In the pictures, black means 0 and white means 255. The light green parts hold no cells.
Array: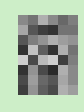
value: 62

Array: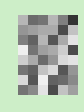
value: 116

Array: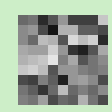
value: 127

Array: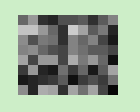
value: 140

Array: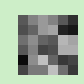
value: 68
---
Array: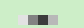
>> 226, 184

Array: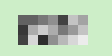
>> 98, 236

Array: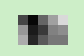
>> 70, 119

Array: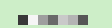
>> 56, 86

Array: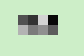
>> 81, 92

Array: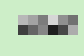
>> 184, 172

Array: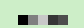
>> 2, 77
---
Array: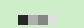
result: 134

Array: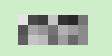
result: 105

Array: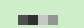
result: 198

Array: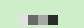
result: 167

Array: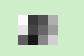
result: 134

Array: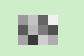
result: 206

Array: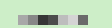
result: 212

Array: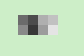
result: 156
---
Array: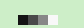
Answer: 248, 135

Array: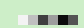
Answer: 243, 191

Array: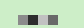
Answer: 193, 139

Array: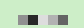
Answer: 221, 178

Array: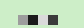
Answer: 218, 157

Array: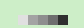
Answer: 224, 163

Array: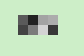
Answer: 211, 172
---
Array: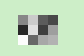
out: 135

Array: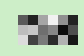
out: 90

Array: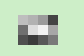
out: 190

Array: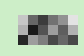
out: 198

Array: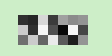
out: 48

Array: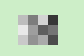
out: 189

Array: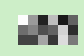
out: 253

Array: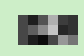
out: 71

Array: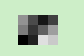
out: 146

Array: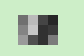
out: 112
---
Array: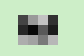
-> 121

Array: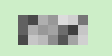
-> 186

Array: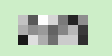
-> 173

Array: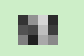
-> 169

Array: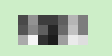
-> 50

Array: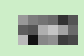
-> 135

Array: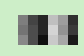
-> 15

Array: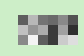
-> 94
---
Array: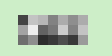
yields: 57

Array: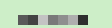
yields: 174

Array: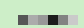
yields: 130

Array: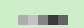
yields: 58

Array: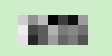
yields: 123

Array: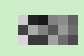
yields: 109

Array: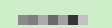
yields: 53

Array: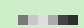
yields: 68

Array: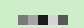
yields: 212

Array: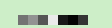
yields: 3
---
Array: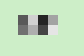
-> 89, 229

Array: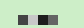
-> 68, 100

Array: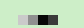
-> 202, 58

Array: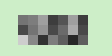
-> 116, 94

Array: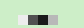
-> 237, 184

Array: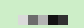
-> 218, 49

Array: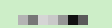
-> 180, 90
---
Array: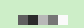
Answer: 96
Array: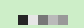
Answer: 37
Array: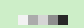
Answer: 242
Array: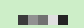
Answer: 59
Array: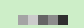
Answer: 164
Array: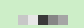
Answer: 199
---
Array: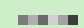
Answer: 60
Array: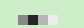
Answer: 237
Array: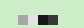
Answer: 55
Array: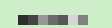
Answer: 129
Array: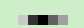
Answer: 160
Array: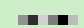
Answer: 188
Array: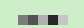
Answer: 197
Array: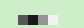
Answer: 243
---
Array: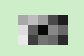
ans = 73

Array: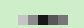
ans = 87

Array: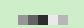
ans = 233

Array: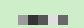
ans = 223

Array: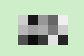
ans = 102

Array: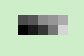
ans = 150

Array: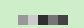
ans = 117

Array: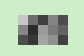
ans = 132
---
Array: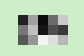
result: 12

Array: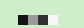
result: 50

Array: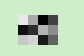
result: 3

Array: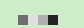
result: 175

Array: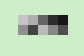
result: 100

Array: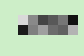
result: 68

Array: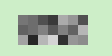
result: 80
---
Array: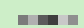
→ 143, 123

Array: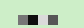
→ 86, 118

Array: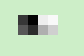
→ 249, 87

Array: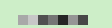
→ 71, 168

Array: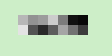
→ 8, 227

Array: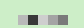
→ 122, 185
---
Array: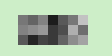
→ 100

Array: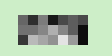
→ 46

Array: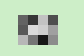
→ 54

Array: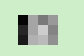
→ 165

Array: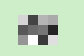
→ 68

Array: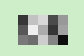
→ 194
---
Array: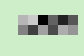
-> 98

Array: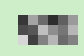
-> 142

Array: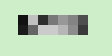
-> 152

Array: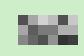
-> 123

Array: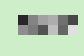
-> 173

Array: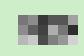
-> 174

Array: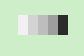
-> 189

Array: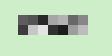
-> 178

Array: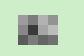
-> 57
